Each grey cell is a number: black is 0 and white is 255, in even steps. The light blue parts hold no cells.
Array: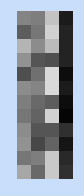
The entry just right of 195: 27
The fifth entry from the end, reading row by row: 41
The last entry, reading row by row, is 48
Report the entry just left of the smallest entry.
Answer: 209
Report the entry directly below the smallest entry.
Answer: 48
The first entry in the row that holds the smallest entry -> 118
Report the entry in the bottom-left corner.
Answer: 167
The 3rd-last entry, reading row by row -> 105
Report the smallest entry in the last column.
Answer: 5
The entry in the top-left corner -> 132
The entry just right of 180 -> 140
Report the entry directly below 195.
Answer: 209
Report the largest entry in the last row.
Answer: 201
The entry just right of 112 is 217

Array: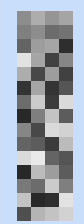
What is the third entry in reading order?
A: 149
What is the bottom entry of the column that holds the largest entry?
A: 180
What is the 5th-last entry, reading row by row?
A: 226
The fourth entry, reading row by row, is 165
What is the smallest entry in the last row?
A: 79
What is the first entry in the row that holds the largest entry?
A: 218
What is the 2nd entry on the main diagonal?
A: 141
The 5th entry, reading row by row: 127
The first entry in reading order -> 141
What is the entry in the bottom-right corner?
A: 210
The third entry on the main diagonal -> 165
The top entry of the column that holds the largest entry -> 173
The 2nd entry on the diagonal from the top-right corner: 108

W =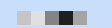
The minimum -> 31
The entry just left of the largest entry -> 197
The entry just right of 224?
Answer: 132

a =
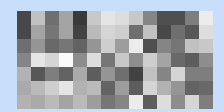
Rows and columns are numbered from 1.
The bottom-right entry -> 126
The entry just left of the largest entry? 213
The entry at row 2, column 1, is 72
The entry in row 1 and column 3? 111
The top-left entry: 72
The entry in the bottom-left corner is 178
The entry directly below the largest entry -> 99
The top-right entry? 236
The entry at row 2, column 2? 164
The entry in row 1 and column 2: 193
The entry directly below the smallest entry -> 66
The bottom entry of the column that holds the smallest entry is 186
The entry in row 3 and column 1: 111
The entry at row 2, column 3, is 118
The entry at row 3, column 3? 105
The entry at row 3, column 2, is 149
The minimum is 58
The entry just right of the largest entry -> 141
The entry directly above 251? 118
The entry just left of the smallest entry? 164
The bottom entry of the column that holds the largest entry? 164

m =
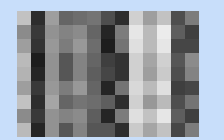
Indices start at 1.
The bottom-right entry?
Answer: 124
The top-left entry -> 194
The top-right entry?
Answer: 124
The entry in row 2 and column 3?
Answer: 146
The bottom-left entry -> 186
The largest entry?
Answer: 236
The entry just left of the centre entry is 94
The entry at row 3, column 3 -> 152
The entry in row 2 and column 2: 57
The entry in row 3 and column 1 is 158
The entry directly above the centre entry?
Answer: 63
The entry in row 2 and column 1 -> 139
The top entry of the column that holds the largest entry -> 194
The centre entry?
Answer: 70
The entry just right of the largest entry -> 94
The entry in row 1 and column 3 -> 158
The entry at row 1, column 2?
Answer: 45
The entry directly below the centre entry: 37
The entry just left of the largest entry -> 186
